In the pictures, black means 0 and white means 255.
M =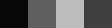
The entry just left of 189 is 95
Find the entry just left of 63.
189

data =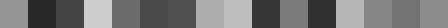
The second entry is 40
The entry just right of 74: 80
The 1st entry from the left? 148
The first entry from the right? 140
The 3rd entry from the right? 134

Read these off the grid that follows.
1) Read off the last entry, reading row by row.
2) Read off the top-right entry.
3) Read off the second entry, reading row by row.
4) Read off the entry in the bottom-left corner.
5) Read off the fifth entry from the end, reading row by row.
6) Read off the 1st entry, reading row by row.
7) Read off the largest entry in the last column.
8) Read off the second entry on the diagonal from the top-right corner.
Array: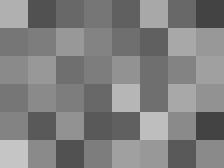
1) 138
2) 67
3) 81
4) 197
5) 125
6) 176
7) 160
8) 168

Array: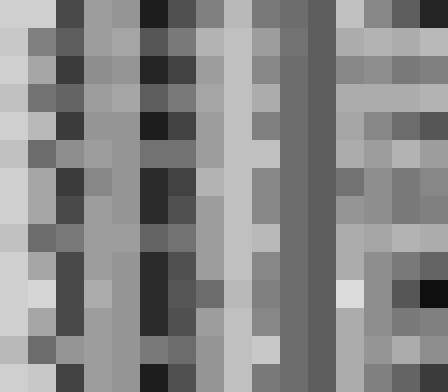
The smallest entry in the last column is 15
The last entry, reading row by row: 59
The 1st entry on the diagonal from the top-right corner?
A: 36
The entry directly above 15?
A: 100
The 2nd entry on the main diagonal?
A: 128
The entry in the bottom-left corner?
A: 207
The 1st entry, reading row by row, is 207
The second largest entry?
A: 213
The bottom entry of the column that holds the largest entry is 172
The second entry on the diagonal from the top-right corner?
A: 172
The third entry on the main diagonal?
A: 59
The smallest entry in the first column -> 185
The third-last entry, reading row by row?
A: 128
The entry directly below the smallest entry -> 128
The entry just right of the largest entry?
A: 142
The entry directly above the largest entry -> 172
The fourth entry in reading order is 157
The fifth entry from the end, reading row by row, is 93
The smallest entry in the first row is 29

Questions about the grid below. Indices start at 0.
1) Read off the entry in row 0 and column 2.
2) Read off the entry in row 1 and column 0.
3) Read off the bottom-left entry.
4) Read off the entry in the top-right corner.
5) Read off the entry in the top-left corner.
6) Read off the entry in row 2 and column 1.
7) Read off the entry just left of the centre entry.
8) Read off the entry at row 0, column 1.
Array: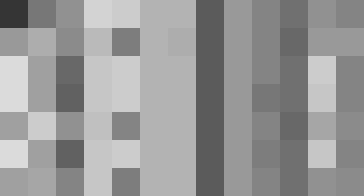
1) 145
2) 153
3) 160
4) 132
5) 53
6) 160
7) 179
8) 119

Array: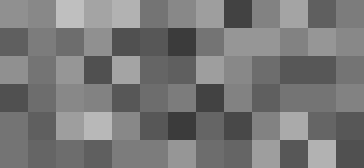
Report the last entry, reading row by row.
80
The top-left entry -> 144
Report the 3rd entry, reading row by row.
191
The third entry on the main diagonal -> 150
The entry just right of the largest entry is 164
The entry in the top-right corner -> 124
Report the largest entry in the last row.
178
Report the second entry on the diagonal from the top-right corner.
150
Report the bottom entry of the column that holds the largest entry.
109
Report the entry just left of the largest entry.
136
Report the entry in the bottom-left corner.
116
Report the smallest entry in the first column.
80
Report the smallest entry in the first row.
66
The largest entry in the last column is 136

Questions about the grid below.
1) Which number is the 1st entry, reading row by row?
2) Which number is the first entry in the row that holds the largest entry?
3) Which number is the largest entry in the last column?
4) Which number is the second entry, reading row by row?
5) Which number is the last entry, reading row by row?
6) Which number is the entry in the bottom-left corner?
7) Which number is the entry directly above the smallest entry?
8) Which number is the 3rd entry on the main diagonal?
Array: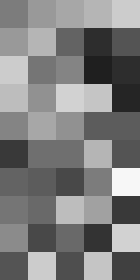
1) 124
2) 99
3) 247
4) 153
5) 64
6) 84
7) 45
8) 132

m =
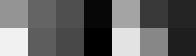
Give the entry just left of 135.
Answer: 227
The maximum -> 241
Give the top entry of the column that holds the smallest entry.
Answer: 7
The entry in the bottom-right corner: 30

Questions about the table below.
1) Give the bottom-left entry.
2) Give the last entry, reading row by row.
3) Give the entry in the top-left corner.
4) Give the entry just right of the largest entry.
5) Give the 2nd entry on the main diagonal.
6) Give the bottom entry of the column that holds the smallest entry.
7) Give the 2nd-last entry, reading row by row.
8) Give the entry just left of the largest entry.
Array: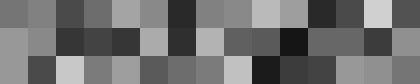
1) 152
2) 117
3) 117
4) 82
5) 137
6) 60
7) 144
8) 74

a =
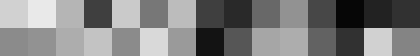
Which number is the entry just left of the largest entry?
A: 209
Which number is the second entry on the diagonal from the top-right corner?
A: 209
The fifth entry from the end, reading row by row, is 173
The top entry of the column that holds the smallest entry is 6
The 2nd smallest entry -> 19
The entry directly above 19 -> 63
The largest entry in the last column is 132
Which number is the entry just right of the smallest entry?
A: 34
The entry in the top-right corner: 49

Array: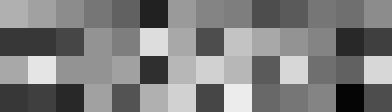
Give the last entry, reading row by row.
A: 77
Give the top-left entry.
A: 176
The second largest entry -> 229
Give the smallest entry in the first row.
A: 33
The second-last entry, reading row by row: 5
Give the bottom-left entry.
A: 55
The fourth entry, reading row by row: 118
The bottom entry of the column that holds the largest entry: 236
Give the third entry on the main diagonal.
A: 147
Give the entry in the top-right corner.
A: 140
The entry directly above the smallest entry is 97
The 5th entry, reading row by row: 97
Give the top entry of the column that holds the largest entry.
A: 126
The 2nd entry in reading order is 161
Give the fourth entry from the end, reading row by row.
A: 118

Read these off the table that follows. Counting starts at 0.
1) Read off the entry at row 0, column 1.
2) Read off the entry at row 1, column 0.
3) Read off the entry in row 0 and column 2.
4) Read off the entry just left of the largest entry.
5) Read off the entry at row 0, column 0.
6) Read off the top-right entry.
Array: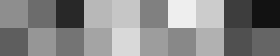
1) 108
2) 94
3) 40
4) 128
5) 142
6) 18

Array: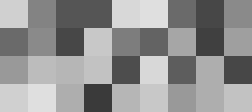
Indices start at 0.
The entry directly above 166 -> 106
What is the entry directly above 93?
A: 166
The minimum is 58
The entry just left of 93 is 216
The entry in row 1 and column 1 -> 138
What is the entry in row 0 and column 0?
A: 208
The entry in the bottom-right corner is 194
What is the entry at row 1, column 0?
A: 106
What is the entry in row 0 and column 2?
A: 85
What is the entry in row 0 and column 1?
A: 131
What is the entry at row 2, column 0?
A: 153
